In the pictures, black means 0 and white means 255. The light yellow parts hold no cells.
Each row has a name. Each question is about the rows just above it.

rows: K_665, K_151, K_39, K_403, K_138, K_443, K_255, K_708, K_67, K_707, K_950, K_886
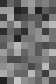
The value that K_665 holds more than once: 102
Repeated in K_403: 157
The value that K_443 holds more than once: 116

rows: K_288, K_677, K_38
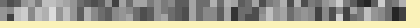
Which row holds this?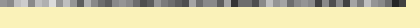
K_677
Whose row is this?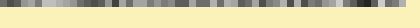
K_288
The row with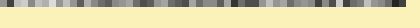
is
K_38

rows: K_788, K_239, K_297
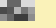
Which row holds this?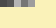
K_239
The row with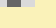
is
K_788

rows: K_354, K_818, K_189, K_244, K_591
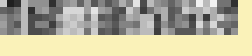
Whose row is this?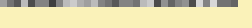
K_244
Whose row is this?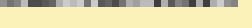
K_189
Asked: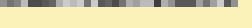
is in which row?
K_591

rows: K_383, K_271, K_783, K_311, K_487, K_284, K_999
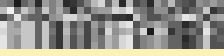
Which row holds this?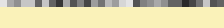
K_311
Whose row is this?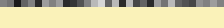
K_383

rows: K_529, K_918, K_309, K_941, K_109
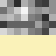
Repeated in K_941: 99
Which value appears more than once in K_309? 174
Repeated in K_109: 188
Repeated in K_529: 144
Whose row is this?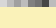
K_109
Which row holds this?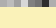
K_309

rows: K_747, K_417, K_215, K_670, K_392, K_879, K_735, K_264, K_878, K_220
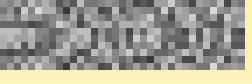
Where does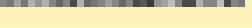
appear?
K_878
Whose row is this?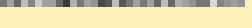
K_220
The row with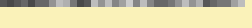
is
K_264

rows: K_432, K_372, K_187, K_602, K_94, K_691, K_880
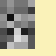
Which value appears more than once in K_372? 104
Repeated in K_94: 30

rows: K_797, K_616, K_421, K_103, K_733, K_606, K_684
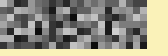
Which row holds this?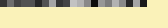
K_684
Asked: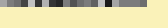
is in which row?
K_103

